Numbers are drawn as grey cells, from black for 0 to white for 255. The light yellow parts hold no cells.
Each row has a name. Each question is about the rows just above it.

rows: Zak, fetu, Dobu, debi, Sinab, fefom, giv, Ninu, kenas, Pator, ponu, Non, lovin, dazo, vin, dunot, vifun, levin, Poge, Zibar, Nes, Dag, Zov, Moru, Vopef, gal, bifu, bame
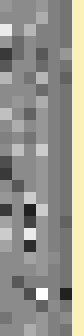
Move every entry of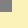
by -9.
[119]
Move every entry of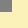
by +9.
[137]
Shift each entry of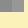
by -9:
[130 142]
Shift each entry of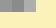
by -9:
[142 130 164]
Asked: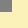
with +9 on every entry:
[137]
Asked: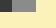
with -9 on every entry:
[ 48 130 130]
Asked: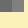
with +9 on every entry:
[116 137]

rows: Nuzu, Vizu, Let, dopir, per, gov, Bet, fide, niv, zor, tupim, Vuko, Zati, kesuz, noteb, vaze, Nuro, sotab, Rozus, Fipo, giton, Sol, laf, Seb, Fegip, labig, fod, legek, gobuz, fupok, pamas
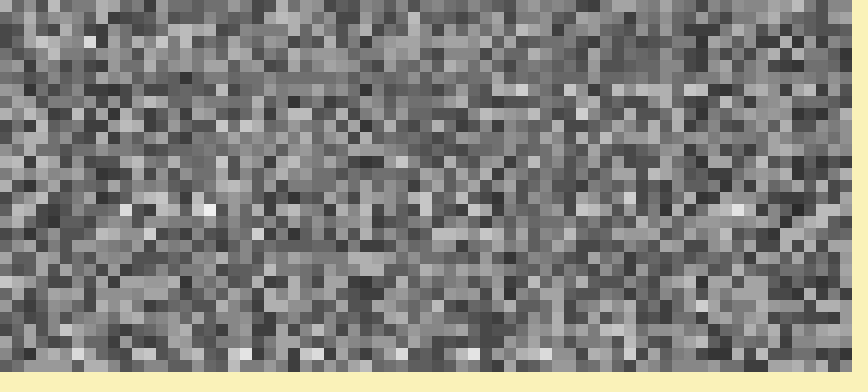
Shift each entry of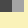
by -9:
[ 63 155]
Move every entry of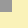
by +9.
[162]
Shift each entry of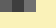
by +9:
[103  71 121]
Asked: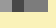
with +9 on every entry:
[162  81 133 133]
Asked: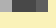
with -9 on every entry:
[167  63  63  85]
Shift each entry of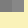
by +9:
[133 144]
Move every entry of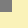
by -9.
[115]

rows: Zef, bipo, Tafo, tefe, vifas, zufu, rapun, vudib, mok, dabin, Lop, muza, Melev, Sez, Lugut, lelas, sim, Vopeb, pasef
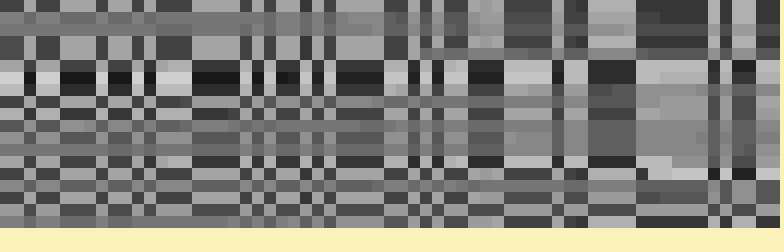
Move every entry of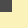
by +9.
[84]
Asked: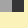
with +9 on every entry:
[173  63]
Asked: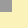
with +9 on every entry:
[164]
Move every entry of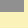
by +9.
[153 153]
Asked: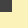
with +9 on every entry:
[75]
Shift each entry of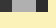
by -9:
[ 45 167 167  36]
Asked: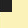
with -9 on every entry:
[25]

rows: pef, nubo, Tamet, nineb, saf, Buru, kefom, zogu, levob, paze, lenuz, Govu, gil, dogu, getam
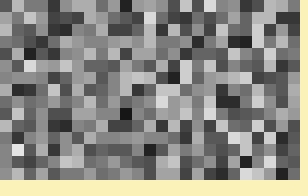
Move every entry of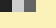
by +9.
[ 43 215 109]
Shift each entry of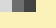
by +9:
[226 119  76]
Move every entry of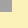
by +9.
[172]
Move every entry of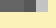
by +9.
[109 109  97 205]
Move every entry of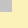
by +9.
[205]

